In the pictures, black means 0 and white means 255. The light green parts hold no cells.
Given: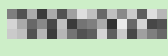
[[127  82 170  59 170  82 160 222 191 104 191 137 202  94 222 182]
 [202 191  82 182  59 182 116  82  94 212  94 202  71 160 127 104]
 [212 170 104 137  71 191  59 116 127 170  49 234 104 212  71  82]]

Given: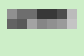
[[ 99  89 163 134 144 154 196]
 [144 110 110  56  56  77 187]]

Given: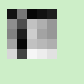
[[ 18 118   7  18  30]
 [130  30 205 163 151]
 [142  77 193 175 151]
 [163   7 193 184 175]
 [215  66 246 237 225]]

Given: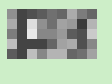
[[ 92  68 190 135 180 180 102 112 162]
 [124  68 233 135 135 153  92  80 202]
 [144  68  80  92 112 102 171 124 102]
 [171  68 221 144 112 162 153  59 180]
 [190  68  68  68 102 162 171  80 135]]

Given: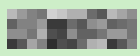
[[ 58  88 165 130  46  79  69 108 176 185  58  88 130]
 [ 98 130 130 154  58  58 108  88 142 154  98 108 118]
 [142 142 118 176  79  69 142  98  98 118 154 154 118]
 [185 154 130 118 209 197 176 176 108  88 185 165 142]]

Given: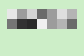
[[117  50  41 240 156 180 106]
 [231 156 211 106 156 222 180]]

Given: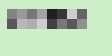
[[ 88 183 174 206  65 120  88 143]
 [132 153 120 163  31  54 206 100]]

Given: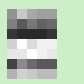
[[ 54  42  42  42  54]
 [ 65 138 107  89  89]
 [128  89 119  98 107]
 [147 200 168 159 159]
 [179 209 200 188 188]
 [209 253 219 241 241]
 [231 231 253 241 231]]
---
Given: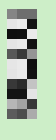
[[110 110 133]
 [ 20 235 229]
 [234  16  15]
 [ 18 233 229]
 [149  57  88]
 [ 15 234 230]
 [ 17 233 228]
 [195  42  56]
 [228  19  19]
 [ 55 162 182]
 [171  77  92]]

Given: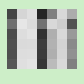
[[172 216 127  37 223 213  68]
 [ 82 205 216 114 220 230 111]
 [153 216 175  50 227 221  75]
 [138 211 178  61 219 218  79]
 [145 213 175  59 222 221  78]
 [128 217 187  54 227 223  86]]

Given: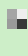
[[238 165]
 [ 57 154]]

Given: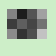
[[161  85  29 131]
 [114  69  95  60]
 [194  79  51 139]]

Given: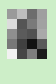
[[159 109 189 154]
 [161 122  85 220]
 [169  82  91 143]
 [ 90  18  64 120]
 [ 27 126  70 241]]

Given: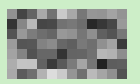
[[147 163 148 150 119 168 202 114 169 100  69 146]
 [153  71  55  40 109 120 114  73  70 184 134  52]
 [119  84  96 143 118 146 152 102 110 124 152  83]
 [ 58 163 144 111 121  95 103 139 130  87  85 155]
 [141 178 183 113 101 100  52 103 103  82 132 163]
 [ 95  93  33 118 165 123  90  58  98 195 196 173]
 [ 82 144 165 186 112 149 202 220 178 111  92 169]]

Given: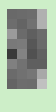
[[176 109 107 105]
 [176 113 100 109]
 [107  95 107 155]
 [106  87 123 121]
 [ 97  81 131  57]
 [ 95  95 114 128]
 [168 118 113 107]
 [192 108 109 100]]
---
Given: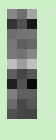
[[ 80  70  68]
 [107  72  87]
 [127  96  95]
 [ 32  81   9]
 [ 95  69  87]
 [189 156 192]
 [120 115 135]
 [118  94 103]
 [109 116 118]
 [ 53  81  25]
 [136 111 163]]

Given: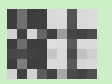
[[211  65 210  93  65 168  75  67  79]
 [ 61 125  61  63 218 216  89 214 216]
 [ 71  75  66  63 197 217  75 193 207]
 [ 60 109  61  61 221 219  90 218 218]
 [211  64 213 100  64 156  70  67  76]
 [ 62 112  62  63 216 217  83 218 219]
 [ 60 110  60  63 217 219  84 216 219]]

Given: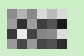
[[155  71 153  70  81  44]
 [ 58 235  68 134 140 221]
 [156  49 157  63  85  27]
 [141 180 137 216 186 217]]

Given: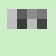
[[191  58 188  67]
 [194  93 142 120]]

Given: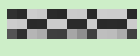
[[ 84  47 181 172  63  62 166 143  63 190 188 172  64]
 [204 201  42  43 204 204  42  42 203  42  43  42 203]
 [ 49  42 204 201  43  41 203 202  42 206 205 205  41]]

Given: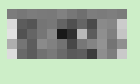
[[220 105  92 113 121 106  90  94  60 142 125 201]
 [173 117  93 138 129 115  72 119 132 147 116 143]
 [226  82 101 118 136  25  48 184  92 143 127 196]
 [218  92  85 117 120 100  80 101  74 138 134 203]
 [124 119 124 122 121 129 119 111 125 123 126 122]]

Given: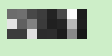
[[ 60  60 223  44  45  28 137  23]
 [228  96 129  59  32  37 185  31]
 [108 111  72  61  35  73 250  29]]
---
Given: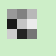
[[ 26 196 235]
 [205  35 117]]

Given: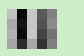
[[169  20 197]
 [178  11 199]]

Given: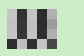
[[195  53 192]
 [197  55 194]]

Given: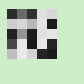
[[206 215 185]
 [ 34 149  29]]

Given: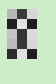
[[ 31 226  30]
 [197  51 218]]

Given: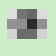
[[147 143  43]
 [212 106 108]]

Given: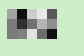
[[122  48 113]
 [122 128 227]]

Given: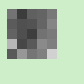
[[91 80 83]
 [99 79 62]]
